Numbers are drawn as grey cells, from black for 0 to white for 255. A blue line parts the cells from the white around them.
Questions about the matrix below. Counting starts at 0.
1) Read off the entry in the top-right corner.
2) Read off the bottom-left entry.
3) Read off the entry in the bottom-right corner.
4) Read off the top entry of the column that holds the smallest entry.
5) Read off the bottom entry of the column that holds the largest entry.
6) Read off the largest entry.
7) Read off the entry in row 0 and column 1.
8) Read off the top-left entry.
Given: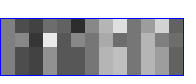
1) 98
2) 127
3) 98
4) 45
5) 145
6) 234
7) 77
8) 127

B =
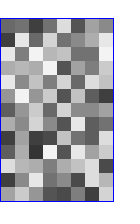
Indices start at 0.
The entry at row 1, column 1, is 231
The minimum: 52
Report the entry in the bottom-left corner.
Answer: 162
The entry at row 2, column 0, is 231
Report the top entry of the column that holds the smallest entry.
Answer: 63
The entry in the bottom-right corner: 212
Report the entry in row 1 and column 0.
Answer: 63
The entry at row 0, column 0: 105
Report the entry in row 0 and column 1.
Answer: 114
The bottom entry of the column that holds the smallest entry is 150
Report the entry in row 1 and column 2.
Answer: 105
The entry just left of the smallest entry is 173
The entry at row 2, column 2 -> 243
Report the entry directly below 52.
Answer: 173
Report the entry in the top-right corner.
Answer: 138

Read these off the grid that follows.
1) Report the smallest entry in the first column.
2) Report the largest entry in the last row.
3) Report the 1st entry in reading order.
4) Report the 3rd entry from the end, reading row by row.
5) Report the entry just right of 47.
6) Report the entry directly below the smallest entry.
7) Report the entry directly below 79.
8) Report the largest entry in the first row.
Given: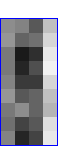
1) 112
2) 232
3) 141
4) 37
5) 232
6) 37
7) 58
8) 192
